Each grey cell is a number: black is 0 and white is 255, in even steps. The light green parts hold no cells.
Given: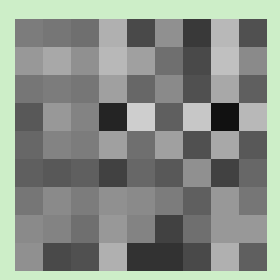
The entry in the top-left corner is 124
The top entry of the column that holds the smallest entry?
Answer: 184
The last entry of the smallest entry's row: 184
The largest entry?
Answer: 206
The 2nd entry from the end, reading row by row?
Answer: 176
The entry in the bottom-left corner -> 144
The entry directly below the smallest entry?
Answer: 168
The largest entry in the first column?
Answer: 152
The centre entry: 111
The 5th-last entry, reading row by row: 50
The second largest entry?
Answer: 199
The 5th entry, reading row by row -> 73
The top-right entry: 80
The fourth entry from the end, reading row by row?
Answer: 50
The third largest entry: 192
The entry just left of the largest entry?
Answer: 36
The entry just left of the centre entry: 160
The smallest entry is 17
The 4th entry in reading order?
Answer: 176
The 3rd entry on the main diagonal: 118
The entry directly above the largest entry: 103
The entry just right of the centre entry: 160
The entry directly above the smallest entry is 168
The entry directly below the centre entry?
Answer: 103

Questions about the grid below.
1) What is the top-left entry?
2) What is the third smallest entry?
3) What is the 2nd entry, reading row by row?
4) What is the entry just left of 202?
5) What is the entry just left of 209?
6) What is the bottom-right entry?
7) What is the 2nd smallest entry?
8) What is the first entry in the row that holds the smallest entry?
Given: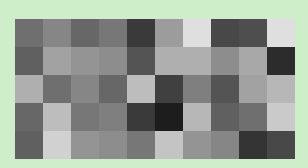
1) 111
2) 52
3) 134
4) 111
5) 96
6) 72
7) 44
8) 103

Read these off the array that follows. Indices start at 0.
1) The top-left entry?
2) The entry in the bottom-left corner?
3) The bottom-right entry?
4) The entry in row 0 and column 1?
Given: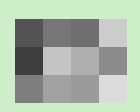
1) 83
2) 126
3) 219
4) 118

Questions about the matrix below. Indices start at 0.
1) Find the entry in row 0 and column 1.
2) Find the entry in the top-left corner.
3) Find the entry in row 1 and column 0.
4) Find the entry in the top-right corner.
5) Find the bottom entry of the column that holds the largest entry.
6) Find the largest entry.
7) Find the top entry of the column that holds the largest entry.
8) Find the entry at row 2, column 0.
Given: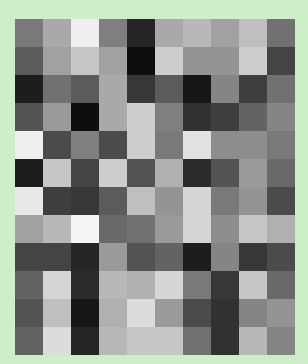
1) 169
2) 121
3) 91
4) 113
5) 37
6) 245
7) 239
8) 29

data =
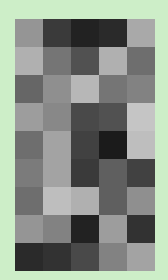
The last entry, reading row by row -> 163
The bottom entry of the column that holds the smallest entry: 130
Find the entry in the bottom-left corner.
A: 42
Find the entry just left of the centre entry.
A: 163
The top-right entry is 169
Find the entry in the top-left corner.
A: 149
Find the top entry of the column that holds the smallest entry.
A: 42
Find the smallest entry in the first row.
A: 34
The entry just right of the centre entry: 27
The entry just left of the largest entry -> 81
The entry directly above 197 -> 130
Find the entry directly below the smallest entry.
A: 95

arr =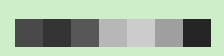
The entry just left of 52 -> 73
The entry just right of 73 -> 52

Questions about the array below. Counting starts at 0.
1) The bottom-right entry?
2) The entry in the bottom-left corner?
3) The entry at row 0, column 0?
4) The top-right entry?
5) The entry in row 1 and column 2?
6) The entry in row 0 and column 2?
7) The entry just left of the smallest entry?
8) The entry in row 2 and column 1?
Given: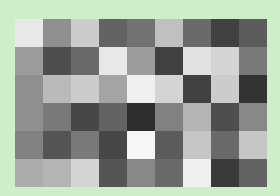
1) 99
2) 172
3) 232
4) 92
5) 106
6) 204
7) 99
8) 186

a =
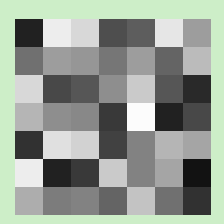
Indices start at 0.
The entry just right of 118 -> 157
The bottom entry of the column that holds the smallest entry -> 49
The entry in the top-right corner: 157
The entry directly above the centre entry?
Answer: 142
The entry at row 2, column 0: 216
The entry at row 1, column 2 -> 150
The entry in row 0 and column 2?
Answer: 216
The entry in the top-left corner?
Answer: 33
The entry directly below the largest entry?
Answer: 130
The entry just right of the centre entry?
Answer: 252
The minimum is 18
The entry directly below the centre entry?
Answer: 65
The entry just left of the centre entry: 136
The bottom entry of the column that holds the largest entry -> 195

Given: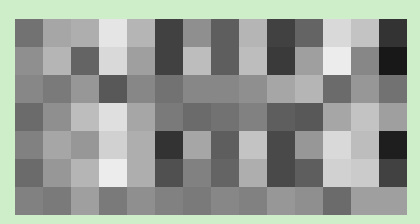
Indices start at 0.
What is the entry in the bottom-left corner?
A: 129
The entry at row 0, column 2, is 174
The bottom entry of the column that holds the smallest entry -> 159
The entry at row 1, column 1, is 181
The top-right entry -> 51
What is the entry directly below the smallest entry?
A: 114
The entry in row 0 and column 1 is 166
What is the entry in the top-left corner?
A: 114
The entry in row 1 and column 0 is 143
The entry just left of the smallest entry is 135
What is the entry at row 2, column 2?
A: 151
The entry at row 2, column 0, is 135
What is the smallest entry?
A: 24

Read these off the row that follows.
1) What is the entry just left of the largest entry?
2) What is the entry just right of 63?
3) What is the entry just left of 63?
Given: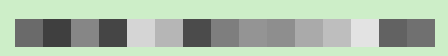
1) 190
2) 134
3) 106
